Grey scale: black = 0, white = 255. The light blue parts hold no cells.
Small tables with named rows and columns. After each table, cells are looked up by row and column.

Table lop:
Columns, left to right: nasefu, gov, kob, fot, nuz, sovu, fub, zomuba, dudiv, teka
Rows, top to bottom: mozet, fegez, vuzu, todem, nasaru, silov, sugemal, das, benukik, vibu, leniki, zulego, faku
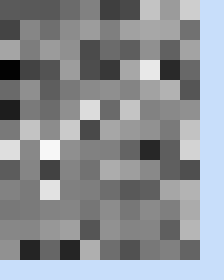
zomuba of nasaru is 162
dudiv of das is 94
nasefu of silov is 29
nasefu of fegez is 68
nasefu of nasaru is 106
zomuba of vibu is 95
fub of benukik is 158
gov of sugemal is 195
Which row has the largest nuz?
silov

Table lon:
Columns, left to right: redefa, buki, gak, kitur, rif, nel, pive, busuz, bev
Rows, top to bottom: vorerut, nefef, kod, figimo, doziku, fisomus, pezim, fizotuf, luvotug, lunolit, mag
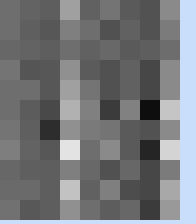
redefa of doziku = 110
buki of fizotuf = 99
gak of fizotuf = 87
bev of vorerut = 138
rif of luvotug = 104
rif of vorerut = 97
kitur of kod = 110
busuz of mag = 59
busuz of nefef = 82
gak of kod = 94
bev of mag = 153
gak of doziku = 87
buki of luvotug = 95
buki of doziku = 110
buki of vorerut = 99
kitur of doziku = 160
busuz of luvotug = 71

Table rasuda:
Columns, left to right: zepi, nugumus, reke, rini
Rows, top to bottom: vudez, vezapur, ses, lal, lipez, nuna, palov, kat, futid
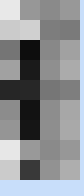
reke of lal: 143
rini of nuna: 167
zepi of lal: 161
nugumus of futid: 57
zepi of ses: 117
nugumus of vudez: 151
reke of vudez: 138

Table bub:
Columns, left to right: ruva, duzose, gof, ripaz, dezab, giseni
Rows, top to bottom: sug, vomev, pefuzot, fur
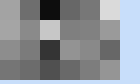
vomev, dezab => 129
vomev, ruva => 165
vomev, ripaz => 127
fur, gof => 80
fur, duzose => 108
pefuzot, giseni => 103
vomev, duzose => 138
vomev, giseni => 154
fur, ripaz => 105
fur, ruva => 117
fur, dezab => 125
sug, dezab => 119
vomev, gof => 199
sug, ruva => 163
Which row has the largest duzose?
vomev

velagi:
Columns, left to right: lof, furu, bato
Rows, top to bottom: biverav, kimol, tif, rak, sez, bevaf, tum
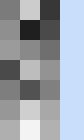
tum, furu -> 243
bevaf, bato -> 168
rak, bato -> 147
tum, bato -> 177
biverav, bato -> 55
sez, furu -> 82
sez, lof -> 126
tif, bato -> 111
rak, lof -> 74
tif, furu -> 137
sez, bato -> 128
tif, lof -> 155
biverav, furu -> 204
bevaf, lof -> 151
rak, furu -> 189
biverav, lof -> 123
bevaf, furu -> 207

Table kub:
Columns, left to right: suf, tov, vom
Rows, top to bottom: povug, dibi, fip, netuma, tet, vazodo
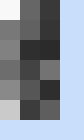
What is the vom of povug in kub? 57
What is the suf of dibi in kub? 120
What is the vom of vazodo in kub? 94
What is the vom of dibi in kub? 53
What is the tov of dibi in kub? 97
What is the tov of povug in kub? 102
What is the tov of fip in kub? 47
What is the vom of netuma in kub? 115
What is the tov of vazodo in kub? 60
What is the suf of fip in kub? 129
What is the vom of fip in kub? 43
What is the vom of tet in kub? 46
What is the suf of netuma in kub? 109
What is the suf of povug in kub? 248
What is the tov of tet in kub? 86
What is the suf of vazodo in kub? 202
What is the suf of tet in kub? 137
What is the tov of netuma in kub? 67

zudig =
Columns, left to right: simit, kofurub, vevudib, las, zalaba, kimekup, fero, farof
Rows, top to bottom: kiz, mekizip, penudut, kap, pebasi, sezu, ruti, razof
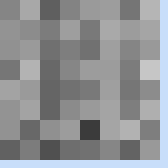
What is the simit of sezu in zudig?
147
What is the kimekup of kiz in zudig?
157
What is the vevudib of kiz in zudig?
95
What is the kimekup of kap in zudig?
156
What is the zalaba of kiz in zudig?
154
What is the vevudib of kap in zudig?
104
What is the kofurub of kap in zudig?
179
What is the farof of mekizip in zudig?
165
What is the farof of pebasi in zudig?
140
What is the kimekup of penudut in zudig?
159
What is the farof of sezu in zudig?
175
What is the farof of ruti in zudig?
126
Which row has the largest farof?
kap

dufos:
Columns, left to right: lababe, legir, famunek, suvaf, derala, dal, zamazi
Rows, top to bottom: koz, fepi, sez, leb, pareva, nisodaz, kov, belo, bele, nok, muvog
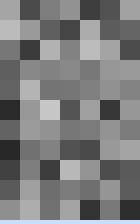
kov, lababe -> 99
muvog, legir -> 173
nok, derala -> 111
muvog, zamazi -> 46
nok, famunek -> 110
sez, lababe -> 119
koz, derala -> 62
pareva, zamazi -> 131
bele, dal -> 77
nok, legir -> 160
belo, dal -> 153
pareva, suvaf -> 118
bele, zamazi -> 90
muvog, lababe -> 143
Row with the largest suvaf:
bele

